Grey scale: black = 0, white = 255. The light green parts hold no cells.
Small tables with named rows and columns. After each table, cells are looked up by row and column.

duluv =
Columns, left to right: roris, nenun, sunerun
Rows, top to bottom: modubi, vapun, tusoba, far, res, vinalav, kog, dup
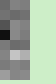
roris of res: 122
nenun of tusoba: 138
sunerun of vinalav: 176
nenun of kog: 133
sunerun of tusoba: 130
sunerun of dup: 138
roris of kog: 123
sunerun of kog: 127
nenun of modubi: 130
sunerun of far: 125
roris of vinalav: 132
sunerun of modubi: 126
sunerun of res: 112
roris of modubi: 107
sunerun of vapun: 113
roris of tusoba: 83
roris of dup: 157
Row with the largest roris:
dup

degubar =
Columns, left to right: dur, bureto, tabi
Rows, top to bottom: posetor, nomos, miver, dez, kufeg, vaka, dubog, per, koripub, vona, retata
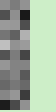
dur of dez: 117
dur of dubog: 150
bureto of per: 132
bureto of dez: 97
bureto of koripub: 119
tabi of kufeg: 155
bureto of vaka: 124
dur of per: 116
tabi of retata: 145
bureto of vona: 150
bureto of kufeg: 146
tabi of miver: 78

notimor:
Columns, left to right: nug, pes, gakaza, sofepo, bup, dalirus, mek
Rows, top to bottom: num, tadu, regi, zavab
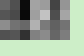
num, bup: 156
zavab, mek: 125
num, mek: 149
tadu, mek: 165
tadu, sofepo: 159
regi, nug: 141
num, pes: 80
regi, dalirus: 97
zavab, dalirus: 102
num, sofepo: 163

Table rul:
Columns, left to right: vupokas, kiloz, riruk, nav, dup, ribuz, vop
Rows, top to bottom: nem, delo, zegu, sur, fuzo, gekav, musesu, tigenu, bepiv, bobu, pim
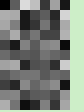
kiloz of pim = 116
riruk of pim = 14
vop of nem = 23
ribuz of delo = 39
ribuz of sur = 68
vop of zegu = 170
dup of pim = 128
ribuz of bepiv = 140
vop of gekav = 89
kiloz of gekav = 83
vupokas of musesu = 162
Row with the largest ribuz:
nem

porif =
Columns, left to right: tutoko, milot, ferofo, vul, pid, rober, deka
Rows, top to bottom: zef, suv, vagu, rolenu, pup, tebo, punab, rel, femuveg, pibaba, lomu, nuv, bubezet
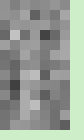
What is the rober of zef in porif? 149
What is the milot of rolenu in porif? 194
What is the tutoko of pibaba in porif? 135
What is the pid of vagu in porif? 155
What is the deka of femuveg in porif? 118
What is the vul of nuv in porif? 147
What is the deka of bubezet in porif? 94
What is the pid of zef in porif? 140
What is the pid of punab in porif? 117
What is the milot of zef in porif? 128
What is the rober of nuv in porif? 112
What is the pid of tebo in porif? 122
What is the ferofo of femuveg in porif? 158
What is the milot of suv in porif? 143
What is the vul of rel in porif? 188

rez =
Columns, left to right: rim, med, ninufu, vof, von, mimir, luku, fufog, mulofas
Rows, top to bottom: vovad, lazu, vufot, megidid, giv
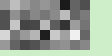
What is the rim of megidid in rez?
214
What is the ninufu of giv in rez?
73
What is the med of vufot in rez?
198
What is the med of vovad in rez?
190
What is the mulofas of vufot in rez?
116
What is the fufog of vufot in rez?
157
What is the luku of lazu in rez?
188
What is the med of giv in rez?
99
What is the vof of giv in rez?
82
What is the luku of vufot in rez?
51
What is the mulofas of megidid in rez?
102
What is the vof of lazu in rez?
135
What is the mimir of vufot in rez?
92
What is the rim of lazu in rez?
82
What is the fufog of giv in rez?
119
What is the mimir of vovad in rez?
134
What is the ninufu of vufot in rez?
68
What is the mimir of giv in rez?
138
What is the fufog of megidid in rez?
240

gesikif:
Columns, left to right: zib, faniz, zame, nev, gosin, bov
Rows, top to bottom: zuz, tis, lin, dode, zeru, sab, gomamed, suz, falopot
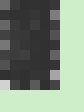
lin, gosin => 49
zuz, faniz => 57
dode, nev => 49
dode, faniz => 57
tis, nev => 54
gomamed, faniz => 52
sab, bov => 98
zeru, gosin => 49
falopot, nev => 90
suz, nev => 53
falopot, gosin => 48
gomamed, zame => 52
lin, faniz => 58

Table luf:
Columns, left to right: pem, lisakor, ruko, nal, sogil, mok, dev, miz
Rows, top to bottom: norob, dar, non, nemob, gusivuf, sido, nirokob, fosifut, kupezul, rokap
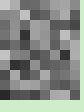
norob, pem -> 201
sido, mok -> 143
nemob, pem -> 115
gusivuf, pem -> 85
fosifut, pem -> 76
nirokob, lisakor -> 50
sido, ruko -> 125
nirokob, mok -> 98
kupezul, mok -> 97
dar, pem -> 136
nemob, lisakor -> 146

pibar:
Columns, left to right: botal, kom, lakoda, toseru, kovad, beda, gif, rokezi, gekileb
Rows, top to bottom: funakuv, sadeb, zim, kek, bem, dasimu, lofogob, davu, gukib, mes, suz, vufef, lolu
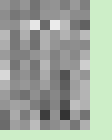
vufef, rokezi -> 159
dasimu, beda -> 130
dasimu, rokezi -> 137
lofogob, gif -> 152
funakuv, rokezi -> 153
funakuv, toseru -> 115
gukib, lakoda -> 151
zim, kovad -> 106
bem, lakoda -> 151
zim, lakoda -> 186
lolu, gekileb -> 175
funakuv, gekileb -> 127
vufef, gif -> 51
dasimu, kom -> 129
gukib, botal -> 179
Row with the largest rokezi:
suz

